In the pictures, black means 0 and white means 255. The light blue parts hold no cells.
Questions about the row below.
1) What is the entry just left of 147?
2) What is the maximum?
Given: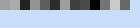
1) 34
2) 202

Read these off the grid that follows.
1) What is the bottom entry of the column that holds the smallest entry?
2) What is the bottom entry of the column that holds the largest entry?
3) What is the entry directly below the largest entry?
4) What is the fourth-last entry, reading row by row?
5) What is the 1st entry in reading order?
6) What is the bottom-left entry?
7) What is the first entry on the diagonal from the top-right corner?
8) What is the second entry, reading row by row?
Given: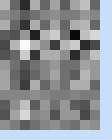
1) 112
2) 92
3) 203
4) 124
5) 182
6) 142
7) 102
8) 102

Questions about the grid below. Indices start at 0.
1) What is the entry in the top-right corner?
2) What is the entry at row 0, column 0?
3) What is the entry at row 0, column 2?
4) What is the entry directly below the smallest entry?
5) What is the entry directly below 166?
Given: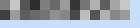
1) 199
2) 126
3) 84
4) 105
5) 135

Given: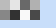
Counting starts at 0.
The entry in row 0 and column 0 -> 187
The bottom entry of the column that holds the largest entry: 249
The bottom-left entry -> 135

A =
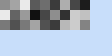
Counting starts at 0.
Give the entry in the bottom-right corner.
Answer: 131
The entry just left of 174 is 59
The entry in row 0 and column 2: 234
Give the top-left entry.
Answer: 142
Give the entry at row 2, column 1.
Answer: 81
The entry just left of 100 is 234
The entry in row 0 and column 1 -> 164
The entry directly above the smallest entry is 90

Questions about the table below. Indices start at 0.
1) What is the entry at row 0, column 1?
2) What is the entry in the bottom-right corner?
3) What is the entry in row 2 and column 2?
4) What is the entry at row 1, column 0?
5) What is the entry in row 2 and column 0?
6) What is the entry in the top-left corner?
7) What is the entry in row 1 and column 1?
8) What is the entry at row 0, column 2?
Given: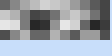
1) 135
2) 78
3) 123
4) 200
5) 230
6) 102
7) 178
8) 167
